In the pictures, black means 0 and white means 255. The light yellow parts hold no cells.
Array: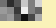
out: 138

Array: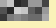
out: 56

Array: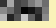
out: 182

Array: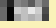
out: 106

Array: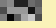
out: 124

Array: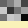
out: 115

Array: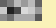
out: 140

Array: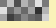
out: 164
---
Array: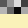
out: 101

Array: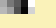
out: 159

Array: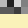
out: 90

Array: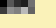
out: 142

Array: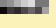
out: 59

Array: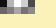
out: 127

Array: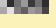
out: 224
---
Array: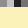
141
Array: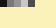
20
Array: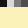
19
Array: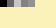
1
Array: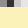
143
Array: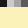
24
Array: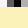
245
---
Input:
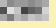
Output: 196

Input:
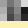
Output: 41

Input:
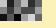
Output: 102

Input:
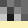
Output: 93

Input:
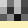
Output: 104

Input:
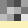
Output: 227

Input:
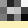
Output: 9

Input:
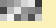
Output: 200

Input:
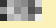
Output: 240
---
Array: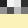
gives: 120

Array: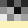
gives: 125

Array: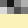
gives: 120

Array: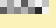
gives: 242

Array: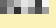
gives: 159

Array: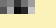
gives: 198
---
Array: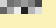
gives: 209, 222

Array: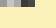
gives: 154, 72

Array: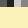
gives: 92, 132

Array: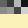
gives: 98, 208

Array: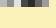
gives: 186, 156

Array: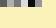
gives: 93, 150
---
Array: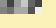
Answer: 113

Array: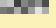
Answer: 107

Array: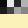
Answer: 69

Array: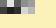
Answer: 31

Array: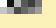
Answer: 170

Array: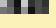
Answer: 104

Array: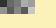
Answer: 91

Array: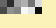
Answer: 144

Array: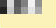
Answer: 200
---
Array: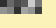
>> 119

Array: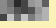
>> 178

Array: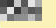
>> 102

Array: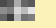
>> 227

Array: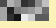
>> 108

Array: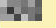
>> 107

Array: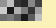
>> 161

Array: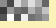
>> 194
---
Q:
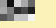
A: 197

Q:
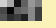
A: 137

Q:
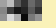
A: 121

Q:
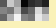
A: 232

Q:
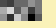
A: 1

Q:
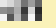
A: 245

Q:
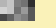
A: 127
